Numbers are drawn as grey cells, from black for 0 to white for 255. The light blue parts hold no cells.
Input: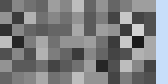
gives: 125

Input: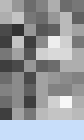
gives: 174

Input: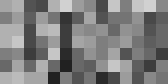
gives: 198

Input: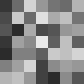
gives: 116

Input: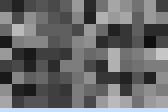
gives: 114
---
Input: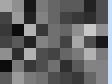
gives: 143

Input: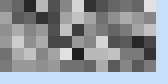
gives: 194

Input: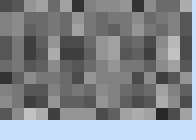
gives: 86

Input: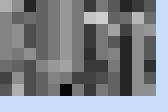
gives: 152

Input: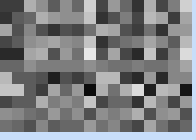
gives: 153

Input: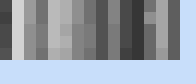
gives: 94

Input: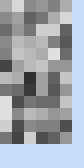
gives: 97
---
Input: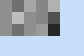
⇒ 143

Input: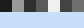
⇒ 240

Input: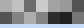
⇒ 44

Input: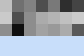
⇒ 153

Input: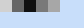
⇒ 16

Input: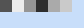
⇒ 46
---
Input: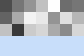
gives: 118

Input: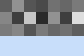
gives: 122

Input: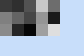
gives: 109

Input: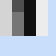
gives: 236

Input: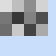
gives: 211

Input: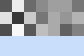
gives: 118
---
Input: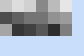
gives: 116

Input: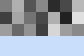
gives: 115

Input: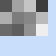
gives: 135

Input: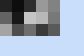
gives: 196

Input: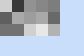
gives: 157

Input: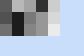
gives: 121

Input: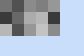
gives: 172

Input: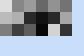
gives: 41

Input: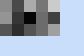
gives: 5

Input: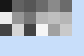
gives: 118
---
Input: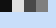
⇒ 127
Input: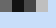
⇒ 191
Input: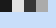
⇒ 171
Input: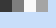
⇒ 165
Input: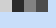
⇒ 76
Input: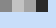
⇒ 42
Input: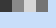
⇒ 116
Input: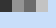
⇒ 195
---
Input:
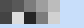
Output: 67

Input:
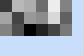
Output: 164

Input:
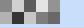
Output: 178

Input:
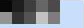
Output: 147

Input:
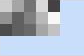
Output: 146

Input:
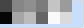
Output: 6

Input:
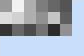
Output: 221

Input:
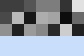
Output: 73

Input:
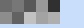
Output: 141

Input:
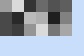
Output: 73
